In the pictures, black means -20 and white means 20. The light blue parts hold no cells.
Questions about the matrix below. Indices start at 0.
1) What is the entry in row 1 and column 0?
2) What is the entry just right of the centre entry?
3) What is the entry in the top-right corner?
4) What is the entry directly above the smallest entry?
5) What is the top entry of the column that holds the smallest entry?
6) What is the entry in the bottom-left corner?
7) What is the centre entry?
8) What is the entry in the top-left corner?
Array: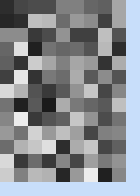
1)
-14
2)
3
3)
6
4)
-11
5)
-8
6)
12
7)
-6
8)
-13

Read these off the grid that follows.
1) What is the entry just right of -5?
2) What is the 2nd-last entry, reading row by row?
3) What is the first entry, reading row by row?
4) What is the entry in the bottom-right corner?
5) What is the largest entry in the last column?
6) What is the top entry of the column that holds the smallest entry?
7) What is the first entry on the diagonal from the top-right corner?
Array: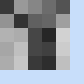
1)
-4
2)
-13
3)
-11
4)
10
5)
13
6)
-3
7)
-7

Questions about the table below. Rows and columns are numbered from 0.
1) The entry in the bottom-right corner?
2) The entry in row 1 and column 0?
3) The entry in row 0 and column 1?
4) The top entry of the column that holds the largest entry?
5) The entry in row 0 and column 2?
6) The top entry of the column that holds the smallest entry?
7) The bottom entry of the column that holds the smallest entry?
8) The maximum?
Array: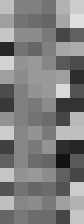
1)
11
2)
5
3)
0
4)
12
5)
0
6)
8
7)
-9
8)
15

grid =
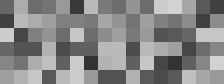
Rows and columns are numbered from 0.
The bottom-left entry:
5
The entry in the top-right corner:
-10
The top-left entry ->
-4
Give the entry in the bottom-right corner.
4
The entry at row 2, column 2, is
0
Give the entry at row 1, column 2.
7
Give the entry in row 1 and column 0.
-10
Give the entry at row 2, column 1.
-9
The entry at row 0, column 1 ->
7
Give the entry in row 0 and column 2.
-3
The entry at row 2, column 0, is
12
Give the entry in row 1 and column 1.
9

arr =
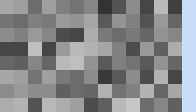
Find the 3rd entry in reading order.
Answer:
-3
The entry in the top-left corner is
6
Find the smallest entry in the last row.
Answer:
-8
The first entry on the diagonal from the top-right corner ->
-10
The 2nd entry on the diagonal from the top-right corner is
4
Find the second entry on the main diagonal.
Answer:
-3
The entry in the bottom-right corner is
-5
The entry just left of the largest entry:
9
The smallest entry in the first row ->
-12
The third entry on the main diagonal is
4
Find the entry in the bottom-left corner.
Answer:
7
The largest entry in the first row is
9
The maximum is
11
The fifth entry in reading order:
0
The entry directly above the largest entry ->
0
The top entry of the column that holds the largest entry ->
2
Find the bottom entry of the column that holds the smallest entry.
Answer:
-5
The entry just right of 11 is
-3
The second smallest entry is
-11
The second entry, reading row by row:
5
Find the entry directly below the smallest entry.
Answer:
-6
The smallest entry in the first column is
-9
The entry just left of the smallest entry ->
1
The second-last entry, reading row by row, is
1
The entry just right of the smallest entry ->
-7

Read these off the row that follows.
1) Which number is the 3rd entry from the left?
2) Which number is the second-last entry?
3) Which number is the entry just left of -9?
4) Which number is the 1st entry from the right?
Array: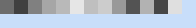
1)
0
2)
-9
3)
8
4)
15

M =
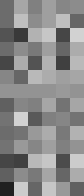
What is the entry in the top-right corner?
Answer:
2
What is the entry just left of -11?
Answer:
-7
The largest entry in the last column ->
13
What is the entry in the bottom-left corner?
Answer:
-15
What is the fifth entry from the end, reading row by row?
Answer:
12
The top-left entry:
-3
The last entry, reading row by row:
-5
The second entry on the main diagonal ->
10
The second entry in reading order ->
6
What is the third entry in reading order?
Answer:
0
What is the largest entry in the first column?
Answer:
3
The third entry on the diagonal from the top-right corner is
11
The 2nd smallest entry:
-11
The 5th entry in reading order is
1

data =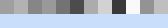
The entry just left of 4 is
1
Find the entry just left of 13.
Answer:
7
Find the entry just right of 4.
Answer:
-2
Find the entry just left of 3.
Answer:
19
